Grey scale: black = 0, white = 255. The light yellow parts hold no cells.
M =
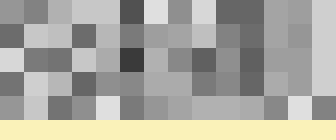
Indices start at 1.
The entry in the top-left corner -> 150
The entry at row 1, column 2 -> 130
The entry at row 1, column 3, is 177
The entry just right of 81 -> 223
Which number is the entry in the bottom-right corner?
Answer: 130
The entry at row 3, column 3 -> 115
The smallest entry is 58
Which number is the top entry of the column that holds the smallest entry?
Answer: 81
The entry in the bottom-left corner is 150
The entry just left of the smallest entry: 171
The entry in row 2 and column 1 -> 108
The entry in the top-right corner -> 207
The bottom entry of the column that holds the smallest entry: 122
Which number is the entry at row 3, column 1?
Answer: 215

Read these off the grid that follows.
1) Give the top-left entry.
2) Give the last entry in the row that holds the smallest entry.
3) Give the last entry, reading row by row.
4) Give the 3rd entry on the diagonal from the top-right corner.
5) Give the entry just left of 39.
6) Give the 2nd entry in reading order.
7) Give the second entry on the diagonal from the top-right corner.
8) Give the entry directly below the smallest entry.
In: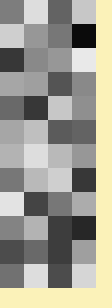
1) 125
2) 11
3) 214
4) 137
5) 61
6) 221
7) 119
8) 233

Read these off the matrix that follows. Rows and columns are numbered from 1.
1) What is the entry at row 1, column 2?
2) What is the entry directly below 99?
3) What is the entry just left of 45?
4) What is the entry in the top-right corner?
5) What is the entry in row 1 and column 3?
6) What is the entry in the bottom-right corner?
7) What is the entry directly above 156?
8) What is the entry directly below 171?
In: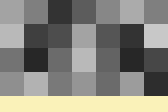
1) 127
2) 107
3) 156
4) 127
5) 51
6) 45
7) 39
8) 51

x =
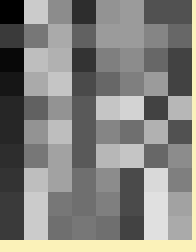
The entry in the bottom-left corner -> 58
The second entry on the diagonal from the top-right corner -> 133
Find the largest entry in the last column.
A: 183
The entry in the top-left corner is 0
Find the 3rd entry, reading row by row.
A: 140
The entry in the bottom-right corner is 170
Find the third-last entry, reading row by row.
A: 66
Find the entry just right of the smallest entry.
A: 203
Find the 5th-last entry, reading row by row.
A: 119
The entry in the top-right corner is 81

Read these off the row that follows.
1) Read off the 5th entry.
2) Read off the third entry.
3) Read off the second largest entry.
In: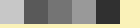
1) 48
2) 116
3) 153

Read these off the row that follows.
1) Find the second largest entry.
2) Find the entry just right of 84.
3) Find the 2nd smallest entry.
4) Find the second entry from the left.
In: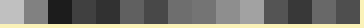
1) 162
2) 56
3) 49
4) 129

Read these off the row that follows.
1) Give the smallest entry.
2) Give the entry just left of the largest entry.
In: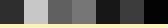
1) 3
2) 46

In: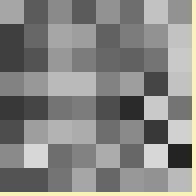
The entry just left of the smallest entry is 215
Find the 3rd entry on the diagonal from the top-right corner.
97
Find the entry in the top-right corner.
146
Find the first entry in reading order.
166
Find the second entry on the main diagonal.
103
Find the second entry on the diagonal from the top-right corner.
146
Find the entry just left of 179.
158
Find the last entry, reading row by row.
186
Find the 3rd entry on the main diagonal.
152
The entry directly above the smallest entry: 209
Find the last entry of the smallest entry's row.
35
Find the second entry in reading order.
91
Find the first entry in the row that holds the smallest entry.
138

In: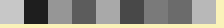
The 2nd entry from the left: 30
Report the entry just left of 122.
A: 72
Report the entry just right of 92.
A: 169

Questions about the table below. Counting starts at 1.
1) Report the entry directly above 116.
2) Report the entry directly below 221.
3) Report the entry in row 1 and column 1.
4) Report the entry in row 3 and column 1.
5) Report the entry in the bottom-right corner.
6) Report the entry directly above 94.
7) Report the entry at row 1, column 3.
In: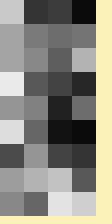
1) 11
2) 75
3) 201
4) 164
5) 207
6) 109
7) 60
